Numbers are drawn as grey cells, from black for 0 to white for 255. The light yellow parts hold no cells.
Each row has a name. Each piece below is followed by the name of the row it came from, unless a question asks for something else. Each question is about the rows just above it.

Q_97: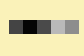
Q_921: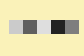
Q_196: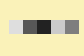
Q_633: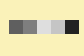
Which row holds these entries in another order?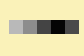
Q_97
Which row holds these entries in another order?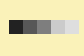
Q_196
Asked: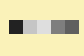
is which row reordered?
Q_633
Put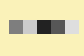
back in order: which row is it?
Q_196
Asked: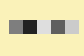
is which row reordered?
Q_921

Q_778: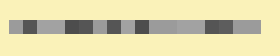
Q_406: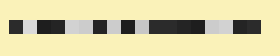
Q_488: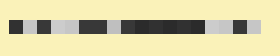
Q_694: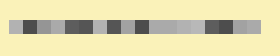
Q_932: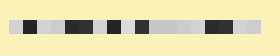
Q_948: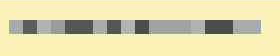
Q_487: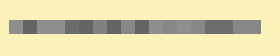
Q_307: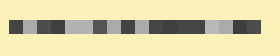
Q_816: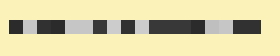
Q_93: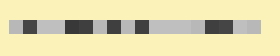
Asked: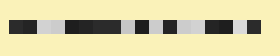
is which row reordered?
Q_406
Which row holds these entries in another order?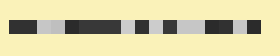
Q_816

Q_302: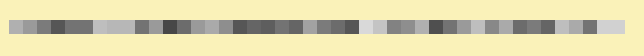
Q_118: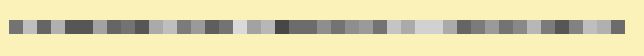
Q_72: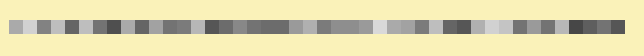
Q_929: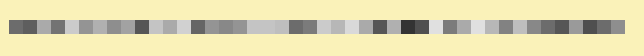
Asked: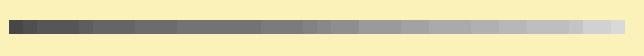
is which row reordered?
Q_72
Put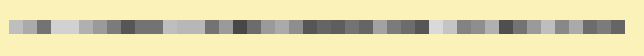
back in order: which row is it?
Q_302
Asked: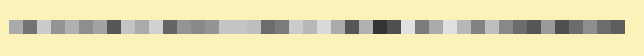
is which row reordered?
Q_929
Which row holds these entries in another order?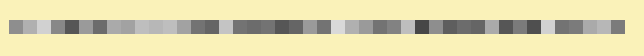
Q_72
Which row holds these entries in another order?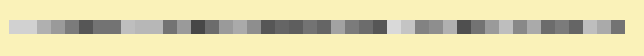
Q_302

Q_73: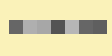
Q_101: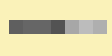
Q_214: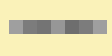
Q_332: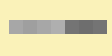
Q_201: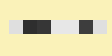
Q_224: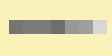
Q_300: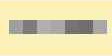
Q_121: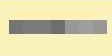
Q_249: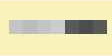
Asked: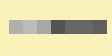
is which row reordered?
Q_101
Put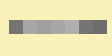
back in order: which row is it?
Q_332
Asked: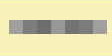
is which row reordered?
Q_214
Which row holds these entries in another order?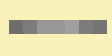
Q_121

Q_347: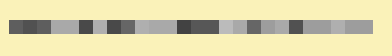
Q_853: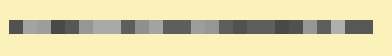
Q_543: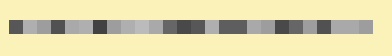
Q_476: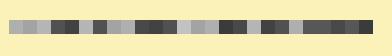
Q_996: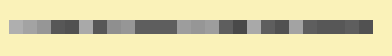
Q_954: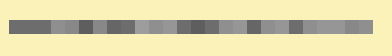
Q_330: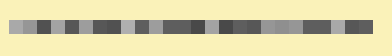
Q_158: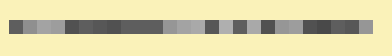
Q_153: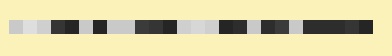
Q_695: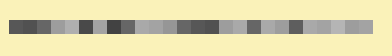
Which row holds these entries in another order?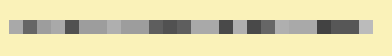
Q_347
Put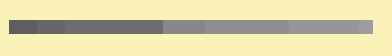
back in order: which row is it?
Q_954
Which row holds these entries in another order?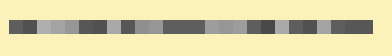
Q_996
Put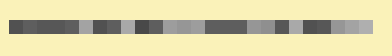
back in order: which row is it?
Q_996
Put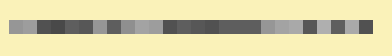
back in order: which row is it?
Q_158
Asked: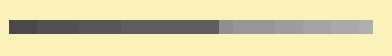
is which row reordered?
Q_853

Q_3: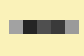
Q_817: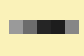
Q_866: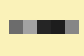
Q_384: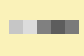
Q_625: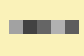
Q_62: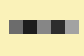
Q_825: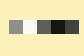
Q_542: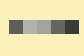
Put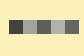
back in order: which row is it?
Q_625
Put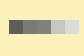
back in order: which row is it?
Q_384
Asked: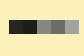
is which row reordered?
Q_866
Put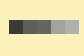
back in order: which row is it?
Q_542
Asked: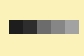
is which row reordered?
Q_62
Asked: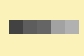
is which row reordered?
Q_625
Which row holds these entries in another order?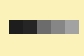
Q_866

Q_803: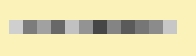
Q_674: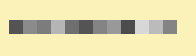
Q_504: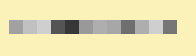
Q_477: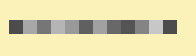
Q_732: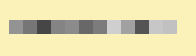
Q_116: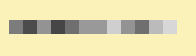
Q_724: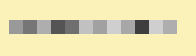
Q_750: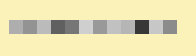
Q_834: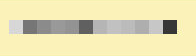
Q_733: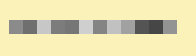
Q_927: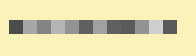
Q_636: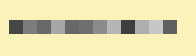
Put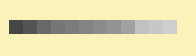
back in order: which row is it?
Q_732
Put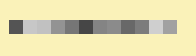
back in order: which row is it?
Q_732
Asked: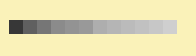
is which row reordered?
Q_750
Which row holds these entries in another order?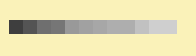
Q_724
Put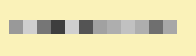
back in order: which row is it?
Q_724

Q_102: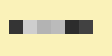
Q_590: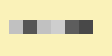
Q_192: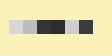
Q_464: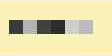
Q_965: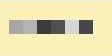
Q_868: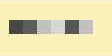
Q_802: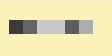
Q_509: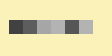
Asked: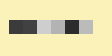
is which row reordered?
Q_464
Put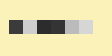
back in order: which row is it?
Q_192
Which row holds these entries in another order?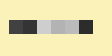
Q_102
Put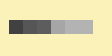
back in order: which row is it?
Q_509
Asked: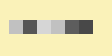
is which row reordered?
Q_868

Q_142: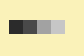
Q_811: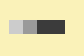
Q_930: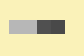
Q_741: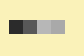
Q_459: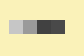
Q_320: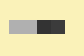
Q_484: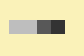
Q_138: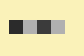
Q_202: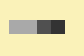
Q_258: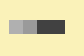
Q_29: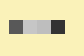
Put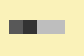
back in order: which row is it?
Q_484
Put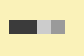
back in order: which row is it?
Q_811
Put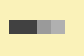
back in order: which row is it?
Q_258
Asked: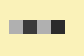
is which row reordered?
Q_138
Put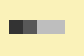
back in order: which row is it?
Q_484
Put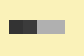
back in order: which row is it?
Q_320
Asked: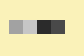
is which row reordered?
Q_142

